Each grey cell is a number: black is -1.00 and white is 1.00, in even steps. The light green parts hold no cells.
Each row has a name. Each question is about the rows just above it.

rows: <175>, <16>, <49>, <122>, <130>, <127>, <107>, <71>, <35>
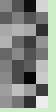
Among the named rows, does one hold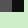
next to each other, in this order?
yes
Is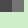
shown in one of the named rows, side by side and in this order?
no
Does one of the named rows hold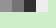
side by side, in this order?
yes
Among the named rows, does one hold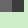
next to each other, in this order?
yes
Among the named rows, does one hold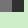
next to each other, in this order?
yes
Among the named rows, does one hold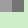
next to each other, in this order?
no

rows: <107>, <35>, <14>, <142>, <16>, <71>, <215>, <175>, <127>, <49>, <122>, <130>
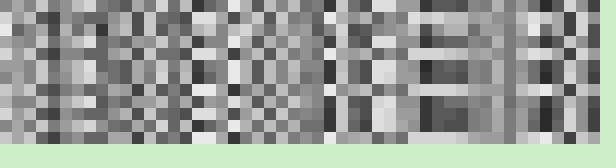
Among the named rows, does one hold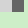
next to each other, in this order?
yes
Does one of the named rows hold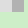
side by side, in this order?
yes
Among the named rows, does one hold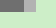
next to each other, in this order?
no
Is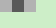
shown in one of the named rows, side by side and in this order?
yes
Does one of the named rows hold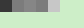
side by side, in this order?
no
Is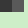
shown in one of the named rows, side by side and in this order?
yes
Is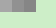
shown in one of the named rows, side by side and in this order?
yes

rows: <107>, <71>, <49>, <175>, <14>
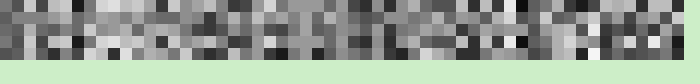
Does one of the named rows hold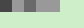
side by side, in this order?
no
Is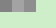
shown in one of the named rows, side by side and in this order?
yes
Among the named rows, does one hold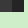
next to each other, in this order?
yes

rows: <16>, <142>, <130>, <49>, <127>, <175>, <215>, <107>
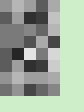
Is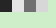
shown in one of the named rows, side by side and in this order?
no
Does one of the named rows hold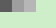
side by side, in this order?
no
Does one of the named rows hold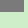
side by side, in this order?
yes
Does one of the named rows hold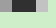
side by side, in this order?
no
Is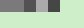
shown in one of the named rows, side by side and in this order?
yes

